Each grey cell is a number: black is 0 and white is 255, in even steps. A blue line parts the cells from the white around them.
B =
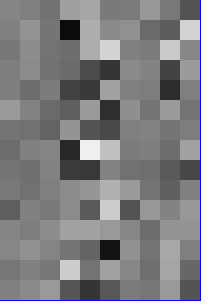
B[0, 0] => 133
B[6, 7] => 131
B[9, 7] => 115
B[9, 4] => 150
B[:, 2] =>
[114, 117, 115, 114, 124, 106, 99, 133, 131, 127, 121, 140, 132, 119, 153]
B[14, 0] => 128
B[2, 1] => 141
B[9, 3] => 139
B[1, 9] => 210
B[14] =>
[128, 137, 153, 86, 53, 87, 123, 118, 153, 84]
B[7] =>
[109, 129, 133, 40, 239, 191, 124, 126, 109, 161]
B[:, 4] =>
[165, 174, 172, 75, 58, 154, 84, 239, 56, 150, 91, 162, 100, 115, 53]
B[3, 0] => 126
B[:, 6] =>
[123, 144, 128, 138, 127, 143, 127, 124, 113, 154, 83, 135, 145, 135, 123]
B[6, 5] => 73
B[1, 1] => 147
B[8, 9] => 71
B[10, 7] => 151
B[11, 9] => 148
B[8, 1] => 112
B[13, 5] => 162
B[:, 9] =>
[84, 210, 136, 155, 127, 115, 125, 161, 71, 128, 152, 148, 127, 103, 84]
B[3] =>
[126, 139, 114, 107, 75, 53, 138, 131, 67, 155]
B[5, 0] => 153
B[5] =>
[153, 130, 106, 95, 154, 47, 143, 116, 153, 115]
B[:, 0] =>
[133, 129, 119, 126, 126, 153, 116, 109, 117, 121, 94, 133, 134, 118, 128]
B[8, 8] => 90

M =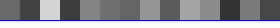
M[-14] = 105
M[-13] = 66
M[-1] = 71
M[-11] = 61

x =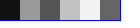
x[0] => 18
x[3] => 194

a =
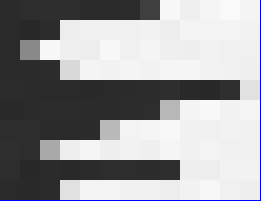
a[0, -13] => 42
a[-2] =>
[45, 40, 43, 41, 43, 45, 45, 44, 46, 238, 237, 242, 242]
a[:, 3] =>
[45, 237, 239, 217, 42, 44, 42, 238, 41, 225]
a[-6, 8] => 46
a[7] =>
[47, 45, 169, 238, 245, 238, 242, 239, 245, 241, 243, 240, 240]
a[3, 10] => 242
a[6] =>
[45, 45, 43, 42, 43, 185, 243, 245, 248, 241, 240, 242, 240]
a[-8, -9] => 237
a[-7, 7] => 242
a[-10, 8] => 247
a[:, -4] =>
[239, 243, 238, 245, 41, 244, 241, 241, 238, 242]
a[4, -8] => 42
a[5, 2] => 44
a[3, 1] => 43
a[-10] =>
[42, 45, 46, 45, 43, 43, 44, 63, 247, 239, 245, 249, 244]
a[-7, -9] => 244
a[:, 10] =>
[245, 243, 242, 242, 40, 248, 240, 243, 237, 246]
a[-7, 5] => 242
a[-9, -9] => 241
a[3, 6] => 244
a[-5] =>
[41, 42, 44, 44, 43, 42, 44, 45, 183, 244, 248, 242, 245]
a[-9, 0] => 42
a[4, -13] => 44

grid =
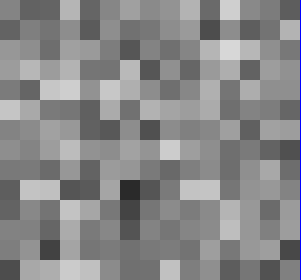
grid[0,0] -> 132
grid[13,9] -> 126
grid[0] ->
[132, 98, 100, 181, 101, 134, 160, 138, 147, 179, 106, 207, 137, 124, 93]
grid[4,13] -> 143
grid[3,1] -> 183
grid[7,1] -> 132
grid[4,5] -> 199
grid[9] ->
[94, 195, 192, 85, 90, 165, 42, 85, 122, 195, 196, 118, 147, 152, 131]
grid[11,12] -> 151
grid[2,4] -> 154
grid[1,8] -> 141
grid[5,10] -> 171
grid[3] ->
[156, 183, 156, 179, 117, 116, 185, 86, 144, 102, 154, 174, 98, 157, 145]
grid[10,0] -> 99
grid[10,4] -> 166
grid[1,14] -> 179
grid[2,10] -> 181
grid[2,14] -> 120
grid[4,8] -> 111
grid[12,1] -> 147
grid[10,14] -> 155
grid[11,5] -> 135
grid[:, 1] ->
[98, 127, 142, 183, 101, 169, 139, 132, 122, 195, 136, 129, 147, 168]
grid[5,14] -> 102
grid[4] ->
[123, 101, 198, 206, 146, 199, 175, 141, 111, 135, 176, 117, 173, 143, 143]
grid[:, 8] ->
[147, 141, 112, 144, 111, 164, 140, 204, 105, 122, 139, 118, 124, 193]
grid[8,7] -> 122
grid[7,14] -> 80
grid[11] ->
[130, 129, 102, 171, 122, 135, 84, 131, 118, 133, 139, 190, 151, 128, 157]
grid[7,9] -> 158

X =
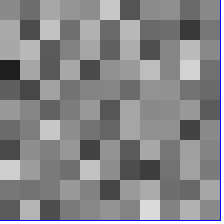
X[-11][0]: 138
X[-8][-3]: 134
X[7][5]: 147
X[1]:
[169, 76, 194, 112, 177, 105, 184, 106, 110, 57, 119]
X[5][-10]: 134
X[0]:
[138, 110, 167, 149, 141, 199, 85, 139, 143, 106, 136]
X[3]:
[30, 166, 89, 167, 74, 144, 155, 189, 134, 210, 113]
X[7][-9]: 128
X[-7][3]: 115
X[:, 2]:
[167, 194, 90, 89, 161, 98, 199, 128, 122, 123, 78]
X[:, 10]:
[136, 119, 137, 113, 105, 91, 138, 132, 123, 165, 137]
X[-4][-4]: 168
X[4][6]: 107
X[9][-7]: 130
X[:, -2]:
[106, 57, 187, 210, 114, 152, 67, 159, 161, 103, 177]
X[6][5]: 101
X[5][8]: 140
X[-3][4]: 194
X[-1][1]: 180

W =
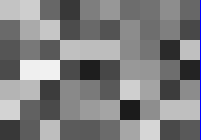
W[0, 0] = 195
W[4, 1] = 187
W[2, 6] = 138
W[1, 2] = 198
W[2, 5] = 189
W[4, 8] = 60
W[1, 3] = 76
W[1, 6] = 140
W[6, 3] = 91
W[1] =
[106, 170, 198, 76, 105, 83, 140, 110, 127, 72]
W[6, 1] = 92
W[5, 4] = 155
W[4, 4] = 122
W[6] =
[56, 92, 190, 91, 90, 107, 166, 214, 73, 89]
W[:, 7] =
[114, 110, 117, 150, 164, 142, 214]
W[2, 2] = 88
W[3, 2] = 241
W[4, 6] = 207
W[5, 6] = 27
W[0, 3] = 56

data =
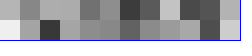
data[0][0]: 181
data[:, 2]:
[173, 56]
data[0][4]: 113
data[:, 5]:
[142, 136]
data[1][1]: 164

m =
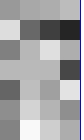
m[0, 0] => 153
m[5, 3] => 143
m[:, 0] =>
[153, 221, 128, 184, 101, 142, 131]
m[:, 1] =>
[168, 104, 183, 185, 190, 211, 249]
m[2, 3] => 174
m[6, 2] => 206
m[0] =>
[153, 168, 173, 188]
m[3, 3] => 71

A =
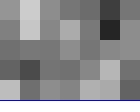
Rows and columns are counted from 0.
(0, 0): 149
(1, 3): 171
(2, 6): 141
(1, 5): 37
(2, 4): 118
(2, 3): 141
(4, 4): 176
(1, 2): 135
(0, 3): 118
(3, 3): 113
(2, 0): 112
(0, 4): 108

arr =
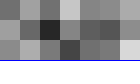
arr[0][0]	112
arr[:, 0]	[112, 159, 139]
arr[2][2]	122
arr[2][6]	216
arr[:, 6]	[171, 141, 216]
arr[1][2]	39
